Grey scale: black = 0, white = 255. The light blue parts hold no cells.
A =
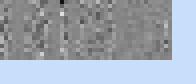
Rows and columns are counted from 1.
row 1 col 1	126
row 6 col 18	128
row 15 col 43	136
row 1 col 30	135
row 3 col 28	110
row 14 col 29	121
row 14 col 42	127
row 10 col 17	84
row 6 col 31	132
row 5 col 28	159
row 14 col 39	132
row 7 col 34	134
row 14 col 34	133
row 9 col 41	134
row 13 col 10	141
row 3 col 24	134
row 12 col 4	137
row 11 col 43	128
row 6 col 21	83
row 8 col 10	101
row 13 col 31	126
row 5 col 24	130
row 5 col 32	129
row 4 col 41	137
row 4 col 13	115
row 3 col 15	141
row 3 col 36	138
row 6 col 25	137
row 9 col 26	123
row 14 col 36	142
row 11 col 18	125
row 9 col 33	124
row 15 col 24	133
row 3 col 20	129
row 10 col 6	136
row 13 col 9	130
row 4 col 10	149
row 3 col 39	138
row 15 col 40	142

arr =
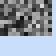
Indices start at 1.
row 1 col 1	159
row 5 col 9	157
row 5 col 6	15
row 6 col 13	54
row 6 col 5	32
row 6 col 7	93
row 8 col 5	76
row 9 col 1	52
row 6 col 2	176
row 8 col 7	168
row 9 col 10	162
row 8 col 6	93
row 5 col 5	154
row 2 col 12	98
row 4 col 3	51
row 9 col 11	116
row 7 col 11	97
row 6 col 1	183
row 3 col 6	133
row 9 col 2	36
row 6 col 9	187
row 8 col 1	45
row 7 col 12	156
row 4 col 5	194
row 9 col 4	147
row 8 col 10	115
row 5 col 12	140
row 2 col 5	149
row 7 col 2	44

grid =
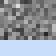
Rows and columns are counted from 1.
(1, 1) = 80
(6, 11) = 150
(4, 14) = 144
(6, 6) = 136
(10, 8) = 177
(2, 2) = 116
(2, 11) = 101
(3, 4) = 88
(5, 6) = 89
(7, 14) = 184
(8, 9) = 89
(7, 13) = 107
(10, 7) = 76
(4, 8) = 126
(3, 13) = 129
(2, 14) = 99
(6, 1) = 124
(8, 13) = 115
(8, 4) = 84
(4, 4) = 82
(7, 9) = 154
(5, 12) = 112
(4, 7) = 86
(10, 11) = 147
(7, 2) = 137
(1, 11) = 105
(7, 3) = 97
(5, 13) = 129
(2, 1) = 96
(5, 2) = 141
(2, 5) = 223
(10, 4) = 156
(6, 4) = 114
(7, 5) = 166
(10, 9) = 79
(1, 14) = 135

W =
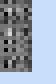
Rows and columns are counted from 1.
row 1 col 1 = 86
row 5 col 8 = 139
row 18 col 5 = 130
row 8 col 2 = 128
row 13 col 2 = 6
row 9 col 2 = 142
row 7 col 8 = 85
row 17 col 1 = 123
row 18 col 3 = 123
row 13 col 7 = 96
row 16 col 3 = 173
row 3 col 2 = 147
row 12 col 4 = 118
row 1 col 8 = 78
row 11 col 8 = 52
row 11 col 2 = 10
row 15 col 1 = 108
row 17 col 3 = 146
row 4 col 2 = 8
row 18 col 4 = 114
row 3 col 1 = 63
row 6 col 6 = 100
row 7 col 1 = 116
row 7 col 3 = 124
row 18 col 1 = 119
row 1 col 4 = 56
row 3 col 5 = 167
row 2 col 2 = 123
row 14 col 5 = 130
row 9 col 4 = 72
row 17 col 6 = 135
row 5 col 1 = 106
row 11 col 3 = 175
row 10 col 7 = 137
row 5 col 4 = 115

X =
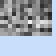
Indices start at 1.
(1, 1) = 78
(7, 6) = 109
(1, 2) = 138
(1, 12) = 88
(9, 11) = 154
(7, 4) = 111
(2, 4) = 128
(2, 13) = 94
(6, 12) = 213
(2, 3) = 176
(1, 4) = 100
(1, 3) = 184
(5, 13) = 49
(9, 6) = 105
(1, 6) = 129
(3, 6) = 73
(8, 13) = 44
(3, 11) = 84
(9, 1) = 166
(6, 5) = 169
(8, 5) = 195
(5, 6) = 77
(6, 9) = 164
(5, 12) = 124
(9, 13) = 134
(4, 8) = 171
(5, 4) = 192
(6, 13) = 186
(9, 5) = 143
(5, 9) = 112

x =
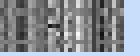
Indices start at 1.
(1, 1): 131
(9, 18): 183
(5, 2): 81
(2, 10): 111
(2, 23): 155
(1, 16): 86
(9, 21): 173
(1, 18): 119
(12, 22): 118
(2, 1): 133
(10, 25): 115
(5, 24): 64
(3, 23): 107
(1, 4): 141
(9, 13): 158
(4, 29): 124
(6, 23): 157
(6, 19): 123
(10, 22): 115
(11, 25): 119
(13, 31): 93
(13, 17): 208
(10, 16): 85
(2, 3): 137
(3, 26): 113
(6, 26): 36
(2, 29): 197
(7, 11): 138
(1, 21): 165
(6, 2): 91
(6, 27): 113
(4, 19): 132
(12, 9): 144
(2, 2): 84
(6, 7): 94
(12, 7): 85
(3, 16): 90
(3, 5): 129
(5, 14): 139
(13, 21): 164

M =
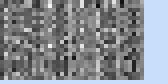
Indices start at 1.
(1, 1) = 123
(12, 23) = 116
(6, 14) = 84
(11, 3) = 95
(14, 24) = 118
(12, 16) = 75
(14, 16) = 104
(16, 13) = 115
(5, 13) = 112
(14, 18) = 178
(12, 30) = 145
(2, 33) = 128
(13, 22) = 139
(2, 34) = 140
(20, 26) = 88
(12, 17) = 117
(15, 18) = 140
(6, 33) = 147
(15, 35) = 79
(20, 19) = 132
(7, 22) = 102
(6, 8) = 92
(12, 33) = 90
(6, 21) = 182
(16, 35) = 123
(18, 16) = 96
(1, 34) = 123
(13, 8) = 95
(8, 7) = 216
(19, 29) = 76
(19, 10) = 111
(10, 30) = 177
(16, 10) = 116
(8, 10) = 75
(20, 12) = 146
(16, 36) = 133
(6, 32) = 124
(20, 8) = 117
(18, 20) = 104
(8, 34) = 119

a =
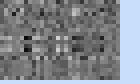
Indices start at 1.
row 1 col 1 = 74
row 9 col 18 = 121
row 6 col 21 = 82
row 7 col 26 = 111
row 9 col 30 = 119
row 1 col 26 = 142
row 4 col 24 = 52
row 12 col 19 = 77
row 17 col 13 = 124
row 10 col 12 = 137
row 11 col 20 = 95
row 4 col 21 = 118
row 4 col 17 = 104
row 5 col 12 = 83
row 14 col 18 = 111
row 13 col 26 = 38
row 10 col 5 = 122
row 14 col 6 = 99
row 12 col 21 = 88
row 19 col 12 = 132
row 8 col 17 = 93
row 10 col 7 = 10
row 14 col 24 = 115
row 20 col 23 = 119
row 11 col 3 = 129
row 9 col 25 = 98
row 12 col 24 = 99
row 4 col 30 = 133
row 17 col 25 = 100
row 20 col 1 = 96
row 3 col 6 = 181
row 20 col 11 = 79
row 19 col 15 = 101
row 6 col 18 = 96
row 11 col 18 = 93
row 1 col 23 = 95
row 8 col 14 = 82
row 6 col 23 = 97
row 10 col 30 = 127
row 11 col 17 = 115

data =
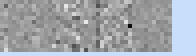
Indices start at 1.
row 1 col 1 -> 165
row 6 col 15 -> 162
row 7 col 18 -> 118
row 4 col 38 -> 150
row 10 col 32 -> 173
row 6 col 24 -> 156
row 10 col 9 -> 185
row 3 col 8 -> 142
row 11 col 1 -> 168
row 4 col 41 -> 160
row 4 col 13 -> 156
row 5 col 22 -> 145
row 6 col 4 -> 138
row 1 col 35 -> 165
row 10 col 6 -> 147
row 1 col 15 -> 164
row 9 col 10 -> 153
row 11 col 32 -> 126
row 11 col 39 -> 148
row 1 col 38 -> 147
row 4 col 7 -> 148
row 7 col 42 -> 153
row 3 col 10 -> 163
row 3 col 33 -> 136
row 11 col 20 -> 180
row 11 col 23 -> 141
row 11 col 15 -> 96
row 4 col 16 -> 164
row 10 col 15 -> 182
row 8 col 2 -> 119
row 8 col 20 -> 119
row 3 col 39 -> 169
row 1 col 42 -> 147
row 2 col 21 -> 148
